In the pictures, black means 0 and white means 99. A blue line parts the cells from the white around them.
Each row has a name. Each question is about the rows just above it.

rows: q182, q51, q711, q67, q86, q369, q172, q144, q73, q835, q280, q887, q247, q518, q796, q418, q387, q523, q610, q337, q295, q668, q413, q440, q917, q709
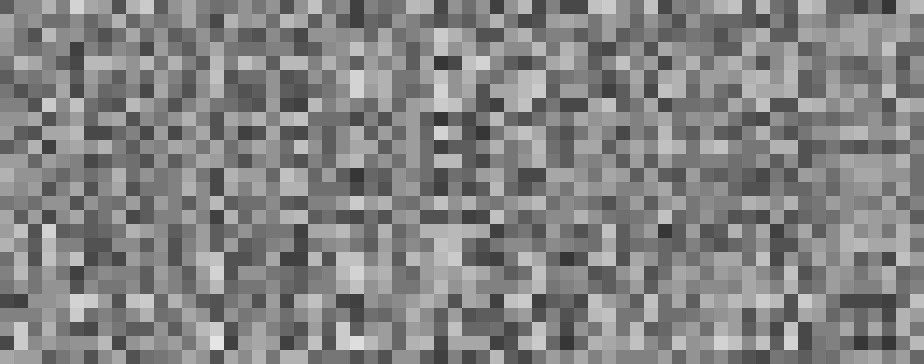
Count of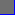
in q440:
3
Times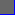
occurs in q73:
6
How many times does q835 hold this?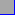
7
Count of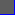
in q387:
8

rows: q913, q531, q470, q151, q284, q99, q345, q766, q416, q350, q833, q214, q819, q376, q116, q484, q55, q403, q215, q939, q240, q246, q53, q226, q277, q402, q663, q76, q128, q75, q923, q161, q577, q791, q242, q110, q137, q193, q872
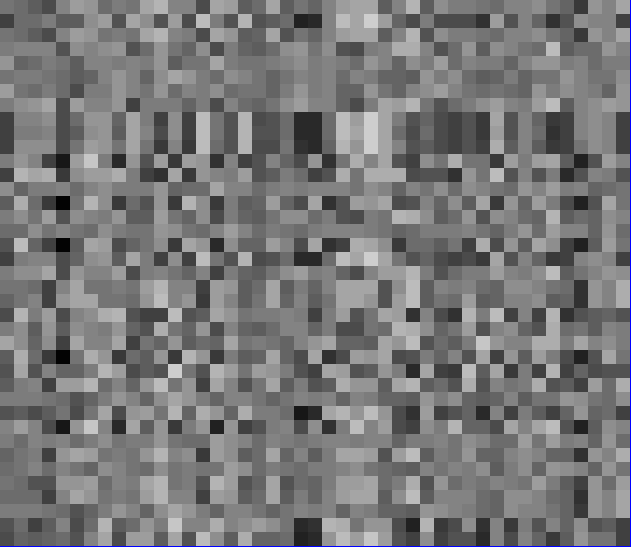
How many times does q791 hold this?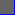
4
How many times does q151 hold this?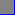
8
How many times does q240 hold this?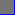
6

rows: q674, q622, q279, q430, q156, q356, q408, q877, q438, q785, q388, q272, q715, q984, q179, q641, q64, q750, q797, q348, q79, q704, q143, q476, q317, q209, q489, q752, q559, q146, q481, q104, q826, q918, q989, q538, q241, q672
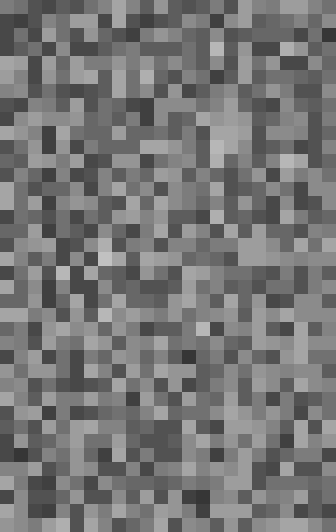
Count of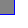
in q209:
2
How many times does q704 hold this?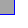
4
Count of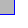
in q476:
1
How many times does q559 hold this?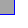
1
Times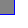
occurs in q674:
4
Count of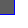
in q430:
8
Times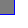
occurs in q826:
6

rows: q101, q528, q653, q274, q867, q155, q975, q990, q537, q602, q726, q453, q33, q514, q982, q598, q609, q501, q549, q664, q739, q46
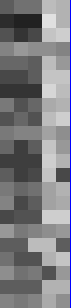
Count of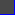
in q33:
2
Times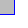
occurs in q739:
0
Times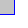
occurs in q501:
0
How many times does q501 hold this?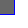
0
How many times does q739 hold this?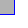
2

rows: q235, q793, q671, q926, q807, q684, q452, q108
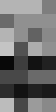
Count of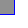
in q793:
3
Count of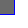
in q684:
2
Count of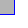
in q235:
3

